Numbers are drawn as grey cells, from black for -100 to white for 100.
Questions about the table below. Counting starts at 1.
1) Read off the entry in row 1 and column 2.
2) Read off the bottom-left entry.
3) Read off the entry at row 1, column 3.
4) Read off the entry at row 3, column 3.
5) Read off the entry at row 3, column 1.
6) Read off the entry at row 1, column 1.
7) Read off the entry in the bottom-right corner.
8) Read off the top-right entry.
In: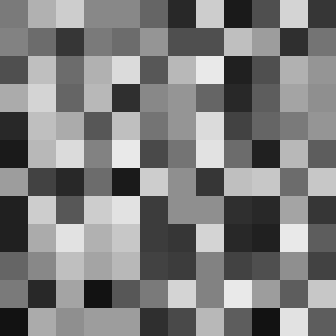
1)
39
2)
-86
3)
61
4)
-15
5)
-38
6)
-4
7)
-27
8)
-58

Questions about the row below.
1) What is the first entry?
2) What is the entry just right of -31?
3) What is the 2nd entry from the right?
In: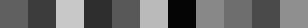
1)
-25
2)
46
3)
-42

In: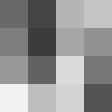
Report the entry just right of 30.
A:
14
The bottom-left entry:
89
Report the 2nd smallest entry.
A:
-47
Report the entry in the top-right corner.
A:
54
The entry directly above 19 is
-2

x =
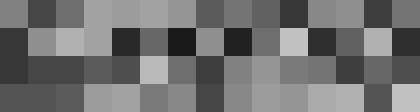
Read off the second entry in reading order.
-45
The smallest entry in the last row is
-45
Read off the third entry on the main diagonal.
-45
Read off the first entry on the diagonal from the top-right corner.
-9
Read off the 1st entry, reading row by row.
1
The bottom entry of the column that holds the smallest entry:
7
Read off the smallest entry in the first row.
-57
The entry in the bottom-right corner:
51
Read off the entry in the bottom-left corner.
-34
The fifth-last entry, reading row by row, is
17
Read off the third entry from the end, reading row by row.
39
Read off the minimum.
-80

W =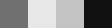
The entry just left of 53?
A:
81
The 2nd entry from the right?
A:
53
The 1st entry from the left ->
-12

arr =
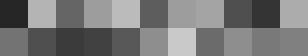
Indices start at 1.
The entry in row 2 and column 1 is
-10
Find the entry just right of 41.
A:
-21
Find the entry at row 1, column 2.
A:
41
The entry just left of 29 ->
23
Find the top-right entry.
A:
35
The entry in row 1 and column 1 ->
-70

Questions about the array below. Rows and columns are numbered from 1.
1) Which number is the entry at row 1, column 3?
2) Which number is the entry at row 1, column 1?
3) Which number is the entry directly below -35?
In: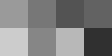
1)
-35
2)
21
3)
44

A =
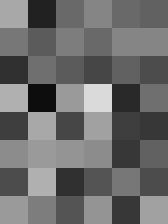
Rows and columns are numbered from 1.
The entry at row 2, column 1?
-7
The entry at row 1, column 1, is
32
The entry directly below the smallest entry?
32
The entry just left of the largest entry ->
21
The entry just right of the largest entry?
-68
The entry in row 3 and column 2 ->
-13
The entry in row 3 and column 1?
-62
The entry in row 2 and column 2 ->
-29
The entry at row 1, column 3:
-18
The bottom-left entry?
21
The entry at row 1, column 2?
-74
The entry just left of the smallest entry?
38
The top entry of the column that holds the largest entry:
4
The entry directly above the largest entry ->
-45

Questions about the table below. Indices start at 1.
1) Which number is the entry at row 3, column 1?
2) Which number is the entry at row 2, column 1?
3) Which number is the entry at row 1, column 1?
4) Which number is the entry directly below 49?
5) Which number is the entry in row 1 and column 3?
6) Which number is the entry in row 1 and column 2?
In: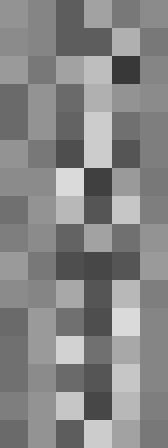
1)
21
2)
9
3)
15
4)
38
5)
-27
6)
4

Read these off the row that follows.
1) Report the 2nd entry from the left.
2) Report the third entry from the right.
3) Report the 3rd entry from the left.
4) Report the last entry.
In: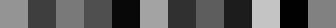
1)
-51
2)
54
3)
-5
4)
1

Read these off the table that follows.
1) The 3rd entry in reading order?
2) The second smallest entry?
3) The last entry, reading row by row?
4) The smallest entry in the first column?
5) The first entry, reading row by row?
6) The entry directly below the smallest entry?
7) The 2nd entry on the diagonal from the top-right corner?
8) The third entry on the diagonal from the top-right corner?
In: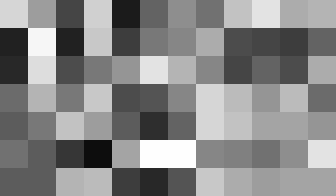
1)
-46
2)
-79
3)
29
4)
-74
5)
68
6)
47
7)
-52
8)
-22

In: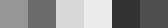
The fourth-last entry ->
69
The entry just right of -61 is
-39
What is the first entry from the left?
18

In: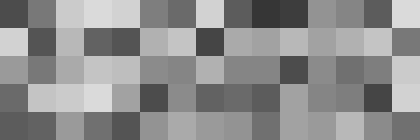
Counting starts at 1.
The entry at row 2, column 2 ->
-34
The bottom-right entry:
-12
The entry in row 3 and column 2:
-6
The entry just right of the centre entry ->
4
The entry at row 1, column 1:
-40
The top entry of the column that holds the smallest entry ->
-58
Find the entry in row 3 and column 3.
33
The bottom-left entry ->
-28
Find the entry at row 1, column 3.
59
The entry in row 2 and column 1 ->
65
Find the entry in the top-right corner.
71
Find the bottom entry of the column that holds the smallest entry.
-12
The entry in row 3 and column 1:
21
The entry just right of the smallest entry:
-52
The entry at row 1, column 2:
-6
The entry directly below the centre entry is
-23
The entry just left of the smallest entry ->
-28

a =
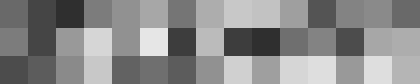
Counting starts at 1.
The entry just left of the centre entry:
-52
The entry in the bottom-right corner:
42
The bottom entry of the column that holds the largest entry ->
-13
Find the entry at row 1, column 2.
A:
-46
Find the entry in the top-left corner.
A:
-18
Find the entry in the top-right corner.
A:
-18
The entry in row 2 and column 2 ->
-46
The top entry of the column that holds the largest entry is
31
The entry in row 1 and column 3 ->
-63
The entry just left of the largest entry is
14
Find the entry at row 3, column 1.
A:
-40
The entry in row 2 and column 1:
-3
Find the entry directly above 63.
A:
-52

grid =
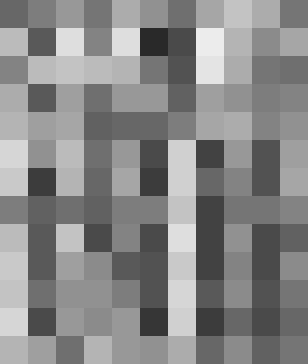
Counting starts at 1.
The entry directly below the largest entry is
79
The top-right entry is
-8
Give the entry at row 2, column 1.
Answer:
47
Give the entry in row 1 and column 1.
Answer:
-19
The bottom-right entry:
-8
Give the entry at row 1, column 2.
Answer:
-2
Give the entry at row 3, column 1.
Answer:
3
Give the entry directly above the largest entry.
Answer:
30
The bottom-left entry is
41
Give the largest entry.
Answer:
85
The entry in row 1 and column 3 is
19
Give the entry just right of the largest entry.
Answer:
41
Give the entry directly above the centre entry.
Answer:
-42
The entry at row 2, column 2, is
-30
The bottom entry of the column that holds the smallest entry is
14
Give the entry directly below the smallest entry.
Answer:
-8
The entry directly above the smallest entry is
14
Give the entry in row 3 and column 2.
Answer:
47
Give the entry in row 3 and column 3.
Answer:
53
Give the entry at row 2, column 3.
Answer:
74
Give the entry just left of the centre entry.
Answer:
30
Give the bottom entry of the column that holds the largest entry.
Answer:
-19

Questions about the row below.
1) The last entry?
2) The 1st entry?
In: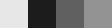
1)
15
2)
81

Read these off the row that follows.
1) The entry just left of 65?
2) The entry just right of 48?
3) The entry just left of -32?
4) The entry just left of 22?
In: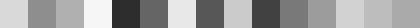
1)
22
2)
33
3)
82
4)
-5
